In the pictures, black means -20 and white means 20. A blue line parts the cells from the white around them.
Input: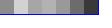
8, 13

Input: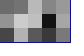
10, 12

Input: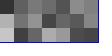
-9, 11

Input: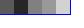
0, 13

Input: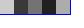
-2, 12

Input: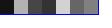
-12, 13
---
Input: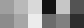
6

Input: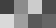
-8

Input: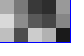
10

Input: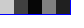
12

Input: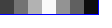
8

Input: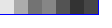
-2

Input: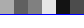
-5

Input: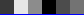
16
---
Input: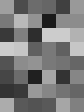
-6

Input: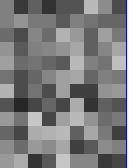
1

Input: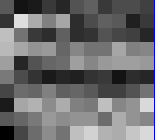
7

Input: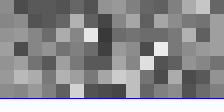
-7

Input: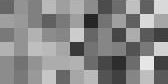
1

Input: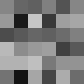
-9

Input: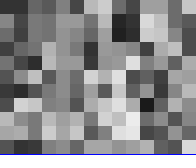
-5
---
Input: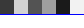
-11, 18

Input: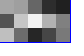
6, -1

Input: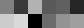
0, 5

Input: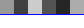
4, 7

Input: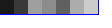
-16, 12

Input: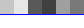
11, -1
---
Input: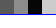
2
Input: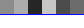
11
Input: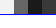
-4
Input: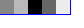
-20
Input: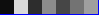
-9
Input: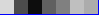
0
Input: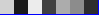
7
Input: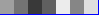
17
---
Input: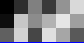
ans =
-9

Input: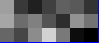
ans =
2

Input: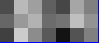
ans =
2

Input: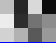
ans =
-6

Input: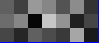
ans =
-5

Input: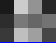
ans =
5

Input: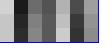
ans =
1

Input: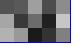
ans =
-16

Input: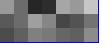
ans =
0

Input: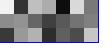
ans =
8
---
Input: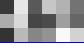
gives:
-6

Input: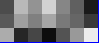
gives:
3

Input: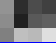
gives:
-8

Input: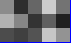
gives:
-4

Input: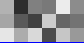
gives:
0

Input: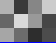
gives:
1

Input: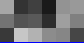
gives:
-10

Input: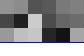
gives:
-7
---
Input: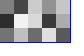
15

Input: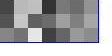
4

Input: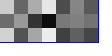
-5

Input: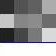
-1

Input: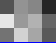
6

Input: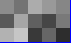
-4

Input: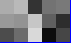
-18

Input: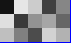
13
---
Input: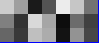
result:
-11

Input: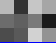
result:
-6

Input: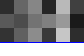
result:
-5

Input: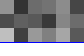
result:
-10

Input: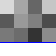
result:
-3

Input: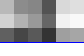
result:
-9

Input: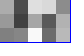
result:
1
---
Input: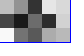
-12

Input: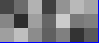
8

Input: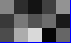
-17

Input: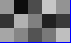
-8

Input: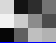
-13

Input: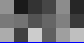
-12

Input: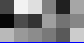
15

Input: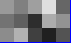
5

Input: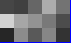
-4

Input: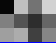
-2
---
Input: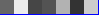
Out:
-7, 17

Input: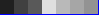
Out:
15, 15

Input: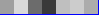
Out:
-11, 14

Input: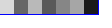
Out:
-6, 14

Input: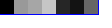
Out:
11, 11

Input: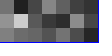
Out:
-11, 12

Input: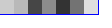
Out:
2, 15

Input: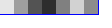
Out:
-13, 16

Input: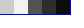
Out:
-7, 18
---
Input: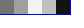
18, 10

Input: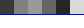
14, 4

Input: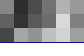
14, 13

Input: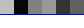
10, 4

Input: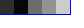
12, 3

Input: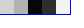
18, 13
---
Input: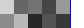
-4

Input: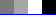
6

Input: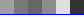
-1

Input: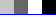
-4

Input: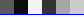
-18

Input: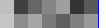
-10
